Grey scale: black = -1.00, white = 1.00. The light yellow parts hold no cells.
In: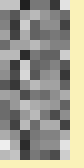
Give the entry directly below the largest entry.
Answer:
0.45
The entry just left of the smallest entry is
0.53
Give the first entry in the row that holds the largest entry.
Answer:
0.87
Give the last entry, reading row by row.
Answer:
0.61
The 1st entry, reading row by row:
0.53
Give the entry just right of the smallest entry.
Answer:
-0.06
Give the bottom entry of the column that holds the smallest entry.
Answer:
-0.48
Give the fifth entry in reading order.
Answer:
-0.06
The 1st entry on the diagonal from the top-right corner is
0.77
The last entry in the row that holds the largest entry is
0.77
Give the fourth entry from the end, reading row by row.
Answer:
-0.06
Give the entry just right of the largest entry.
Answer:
0.35
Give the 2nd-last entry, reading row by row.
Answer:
-0.40
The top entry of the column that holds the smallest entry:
-0.75
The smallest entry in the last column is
-0.57

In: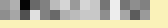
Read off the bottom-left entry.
0.11
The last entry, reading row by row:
0.21
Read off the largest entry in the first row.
0.86
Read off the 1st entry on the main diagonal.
0.21
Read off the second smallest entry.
-0.37
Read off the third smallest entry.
-0.28

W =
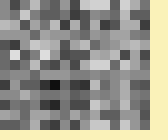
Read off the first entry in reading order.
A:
0.08
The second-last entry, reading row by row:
0.18
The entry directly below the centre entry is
-0.01
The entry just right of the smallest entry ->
-0.17
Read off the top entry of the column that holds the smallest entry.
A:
-0.26
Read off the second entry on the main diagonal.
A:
-0.09
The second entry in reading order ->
-0.43
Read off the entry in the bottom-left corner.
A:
-0.26
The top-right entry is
-0.09
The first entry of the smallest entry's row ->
-0.52
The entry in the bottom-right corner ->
-0.17
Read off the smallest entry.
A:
-0.88
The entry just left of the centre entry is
0.08
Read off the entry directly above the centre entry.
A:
-0.34
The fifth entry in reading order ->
-0.09
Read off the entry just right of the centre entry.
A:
0.36
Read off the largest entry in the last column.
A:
0.28
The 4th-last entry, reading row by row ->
-0.17
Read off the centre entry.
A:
-0.43
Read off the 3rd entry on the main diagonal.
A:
-0.34
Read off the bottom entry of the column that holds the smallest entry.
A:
-0.52
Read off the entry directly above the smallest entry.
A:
0.18
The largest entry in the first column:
0.46
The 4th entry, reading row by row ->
0.46
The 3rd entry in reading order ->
-0.01

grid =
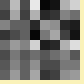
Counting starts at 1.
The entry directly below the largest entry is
0.39
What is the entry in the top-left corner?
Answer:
-0.32
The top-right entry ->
0.64
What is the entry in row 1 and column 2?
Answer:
0.47
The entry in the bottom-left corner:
-0.24
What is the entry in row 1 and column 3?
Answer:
-0.41
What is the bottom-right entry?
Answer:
0.21
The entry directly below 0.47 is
0.30
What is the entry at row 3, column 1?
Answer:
0.03
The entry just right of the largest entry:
-0.95
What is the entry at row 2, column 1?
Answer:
-0.50

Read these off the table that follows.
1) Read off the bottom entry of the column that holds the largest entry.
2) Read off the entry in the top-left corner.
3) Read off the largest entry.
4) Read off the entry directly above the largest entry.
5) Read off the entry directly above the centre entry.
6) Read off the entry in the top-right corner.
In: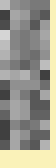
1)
-0.31
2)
0.48
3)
0.67
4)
-0.40
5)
-0.23
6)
-0.05
